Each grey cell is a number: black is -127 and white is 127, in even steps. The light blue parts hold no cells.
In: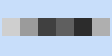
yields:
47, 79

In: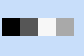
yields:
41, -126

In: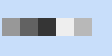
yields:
56, 24

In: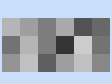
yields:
-23, 20

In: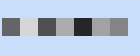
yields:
4, -26

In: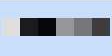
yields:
-66, 94

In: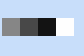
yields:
126, 6

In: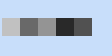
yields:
-46, 65
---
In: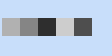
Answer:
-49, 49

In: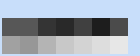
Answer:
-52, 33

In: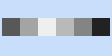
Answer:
-93, -39

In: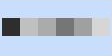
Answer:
86, -81

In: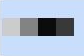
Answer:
-70, 76

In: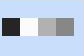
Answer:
7, -90

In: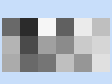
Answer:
63, 43
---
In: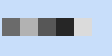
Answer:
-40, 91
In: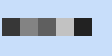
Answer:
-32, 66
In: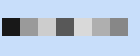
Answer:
-39, 89
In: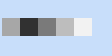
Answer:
-5, 114
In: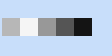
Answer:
24, 117
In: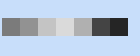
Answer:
90, 90
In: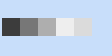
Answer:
46, 110
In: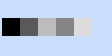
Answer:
60, 92
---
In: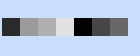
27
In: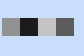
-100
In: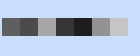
-52
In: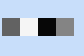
117
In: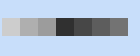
47
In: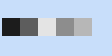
-34
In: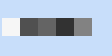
-47
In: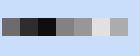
-82
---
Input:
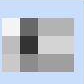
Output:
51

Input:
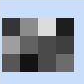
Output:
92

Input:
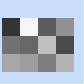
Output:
-35

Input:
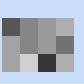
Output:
26

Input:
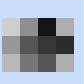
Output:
-107

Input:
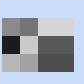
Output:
86

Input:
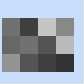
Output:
69
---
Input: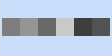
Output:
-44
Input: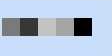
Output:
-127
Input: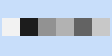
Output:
72
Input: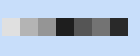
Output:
-86
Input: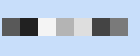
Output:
-5
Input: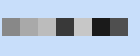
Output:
-48
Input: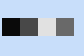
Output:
-22
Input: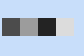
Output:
92
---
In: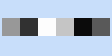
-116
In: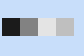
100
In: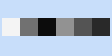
-43
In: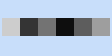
-34
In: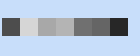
-26
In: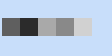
9
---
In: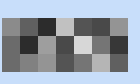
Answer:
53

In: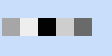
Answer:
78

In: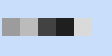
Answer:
-96

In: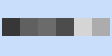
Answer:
85

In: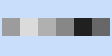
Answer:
-95

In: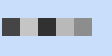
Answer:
57

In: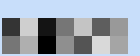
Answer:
89

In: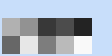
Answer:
58

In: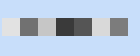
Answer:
89
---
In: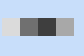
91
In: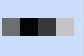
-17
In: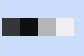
-73
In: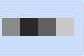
10
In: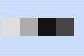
94
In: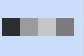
-82
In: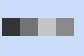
-75
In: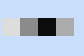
93
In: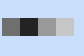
-16
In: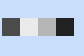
-52
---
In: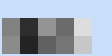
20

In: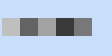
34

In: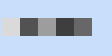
29

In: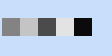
-52

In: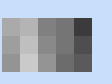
0

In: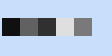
-79

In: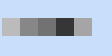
-13
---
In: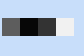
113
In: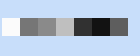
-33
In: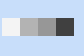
-63
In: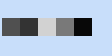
-119
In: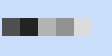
91
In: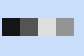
20
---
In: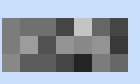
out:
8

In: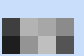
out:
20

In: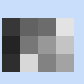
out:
-8

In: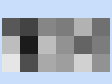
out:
18

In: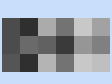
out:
-69

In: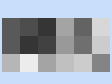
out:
25
